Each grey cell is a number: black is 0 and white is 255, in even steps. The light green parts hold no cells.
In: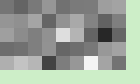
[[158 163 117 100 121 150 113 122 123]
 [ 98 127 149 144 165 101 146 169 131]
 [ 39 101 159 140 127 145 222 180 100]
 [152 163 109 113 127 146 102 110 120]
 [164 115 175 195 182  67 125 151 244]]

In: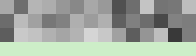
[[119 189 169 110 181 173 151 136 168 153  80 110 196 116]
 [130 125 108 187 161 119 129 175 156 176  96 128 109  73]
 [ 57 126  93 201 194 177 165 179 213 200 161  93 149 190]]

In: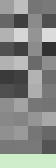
[[117 121 159 190]
 [139  79 102  63]
 [148 219 178 214]
 [140  49  81  64]
 [106 142 178 191]
 [179 109  58  64]
 [174 121  78  71]
 [118 116 142 163]
 [149 168 136 132]
 [118 104 144 154]
 [121  84 120 121]]

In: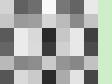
[[100 233 211  96 110 248 119]
 [137 195 198 154 158 212 186]
 [232  64  90 235 217  42 199]
 [232  76 102 235 219  59 208]
 [135 194 185 134 141 202 148]
 [227  70  86 217 202  43 171]]

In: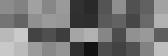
[[ 96 162 140 130 161 135 154  49  41  84 143  81]
 [105 177 116 100 144 154 150  47  46  90  98  70]
 [153  93 185 202  67  79  61 165 177 134  76 145]
 [130 190 200 187 156 137 148  47  18  77  66  81]]

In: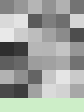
[[177 115 129 151 181 147]
 [110 213 217 227  90 126]
 [139  77 233 204 189 162]
 [196 150  46  57 182 181]
 [169 114  94 104 157 161]
 [229 202 178 143 100 198]
 [210 167  73  61 161 218]]

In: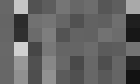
[[ 94 169 103 198  82  93 117 103 109  86]
 [111  31 101  44 113 117 102  81  98  96]
 [108  23 102  48 107 126  83  99  98 114]
 [ 93 116 104 208  70 120 101 101 108  91]
 [102  38 103 152  80 135 104  73 104  78]
 [101  18 103 144  78 145  91  80 103  89]]

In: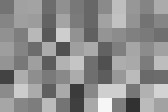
[[132 171 115 161 163 108 144 120 103 138 190 151]
 [115 133 133 159 156  99 164 123 103 162 194 147]
 [122 111 145 126 184  89 206 146  96 148 140 128]
 [140 161 158 132 108 171  80 159 170  98 127 166]
 [124 189 148 120 159  92 178 197 111  80 173 169]
 [106 108  67 173 142 122 137 172 111  93 152 187]
 [177 211 139 204 171  95 170  59 136 207 207 119]
 [187 162 166 134 125 187 116  63 169 246 125  49]]

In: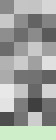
[[196 214 137 197]
 [ 99 131 200 140]
 [139  90 142 109]
 [201 159 108 157]
 [160 224 178 203]
 [114  98 171 115]
 [103 211 232 196]
 [ 63 110 227 125]
 [205 103  77 116]]
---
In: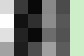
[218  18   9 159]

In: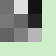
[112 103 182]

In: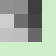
[144 110 103]

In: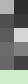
[180  57]

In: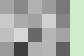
[164 170 104 182]

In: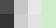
[ 75 206]

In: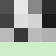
[ 80 221 187]

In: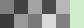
[127 154]

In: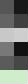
[86 64]
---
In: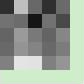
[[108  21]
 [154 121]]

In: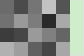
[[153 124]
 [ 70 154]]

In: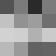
[[146 157]
 [207 177]]

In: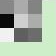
[[207 172]
 [ 95 108]]

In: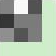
[[123 123]
 [ 84 124]]

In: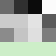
[[203 227]
 [196 223]]

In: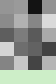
[[177 134]
 [124  90]]
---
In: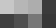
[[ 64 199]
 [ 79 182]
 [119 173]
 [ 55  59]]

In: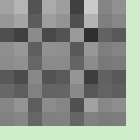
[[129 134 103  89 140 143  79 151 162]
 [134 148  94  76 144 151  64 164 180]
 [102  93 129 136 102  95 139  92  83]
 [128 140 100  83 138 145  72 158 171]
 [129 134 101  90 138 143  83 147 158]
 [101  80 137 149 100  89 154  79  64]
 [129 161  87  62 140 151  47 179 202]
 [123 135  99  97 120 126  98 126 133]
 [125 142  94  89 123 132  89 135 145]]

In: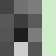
[[ 76  84  88  68]
 [204  29  61 113]
 [ 85 124  90 124]]

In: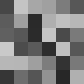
[[ 54 183 201  96  92  71]
 [109 182  76  87 159 196]
 [ 85 159  90  43  42 167]
 [146 125  45 197 175 160]
 [ 39  51 192  74 192 124]
 [176 121  87 122 183  87]]

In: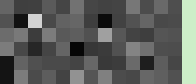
[[ 20  20 124 108  82 101]
 [124  99  72 121  18  63]
 [ 75  80  38  60 210  64]
 [ 93  74  69 124  73  90]
 [ 67  74 101  89  98  69]
 [146  68   6  94 102 114]
 [ 85 103  55  81  62  70]
 [128  57  59 160  11  66]
 [ 76  60  81  87  66  68]
 [ 72 106 132  67  82 119]
 [103  30 112  62 101  76]
 [ 95  93  78  85  73 105]
 [ 81  70  77  82  75  78]]

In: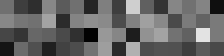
[[ 20  70 135 112]
 [107  53 118  62]
 [ 80 103 113  46]
 [ 32  97 163 135]
 [ 66  74  43  91]
 [ 77  48 132 112]
 [115   2 143  36]
 [158 152 138 127]
 [ 42 134  76  62]
 [177  29 129 207]
 [ 77 146 160  96]
 [ 82 163 137  52]
 [ 81 114  74 134]
 [ 62  97 123 113]
 [ 91 227  99 132]
 [ 73 122 122  15]]
